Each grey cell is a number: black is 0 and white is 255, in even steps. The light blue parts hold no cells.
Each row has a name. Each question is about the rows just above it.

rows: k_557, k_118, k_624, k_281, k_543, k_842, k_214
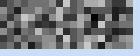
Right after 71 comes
30
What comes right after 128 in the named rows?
87
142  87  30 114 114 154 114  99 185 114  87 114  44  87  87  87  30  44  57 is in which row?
k_118
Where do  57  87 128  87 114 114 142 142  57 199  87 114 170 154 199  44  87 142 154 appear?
k_842
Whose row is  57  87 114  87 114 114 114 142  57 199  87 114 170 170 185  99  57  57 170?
k_557
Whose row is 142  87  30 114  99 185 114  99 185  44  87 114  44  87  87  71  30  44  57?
k_543

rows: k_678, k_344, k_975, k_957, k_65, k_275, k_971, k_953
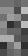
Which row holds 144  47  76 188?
k_957
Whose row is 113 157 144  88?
k_975
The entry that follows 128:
101

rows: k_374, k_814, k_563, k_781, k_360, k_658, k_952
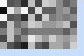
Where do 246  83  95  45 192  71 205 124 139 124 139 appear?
k_563
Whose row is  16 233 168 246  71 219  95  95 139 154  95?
k_814
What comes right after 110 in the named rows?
139
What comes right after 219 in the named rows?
95
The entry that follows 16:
233

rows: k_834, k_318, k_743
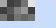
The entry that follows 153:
62
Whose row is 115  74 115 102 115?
k_743
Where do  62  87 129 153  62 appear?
k_318
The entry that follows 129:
153
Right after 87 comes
129

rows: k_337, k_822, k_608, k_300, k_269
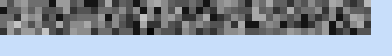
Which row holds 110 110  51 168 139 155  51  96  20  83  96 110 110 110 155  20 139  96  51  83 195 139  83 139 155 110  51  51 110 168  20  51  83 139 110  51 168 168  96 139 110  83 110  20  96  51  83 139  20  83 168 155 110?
k_608
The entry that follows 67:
155
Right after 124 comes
20
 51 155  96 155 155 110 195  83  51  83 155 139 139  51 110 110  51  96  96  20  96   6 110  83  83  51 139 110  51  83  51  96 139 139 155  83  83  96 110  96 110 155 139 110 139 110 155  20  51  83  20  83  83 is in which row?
k_269
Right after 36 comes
139

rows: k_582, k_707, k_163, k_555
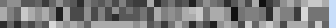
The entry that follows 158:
74
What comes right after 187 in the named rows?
200

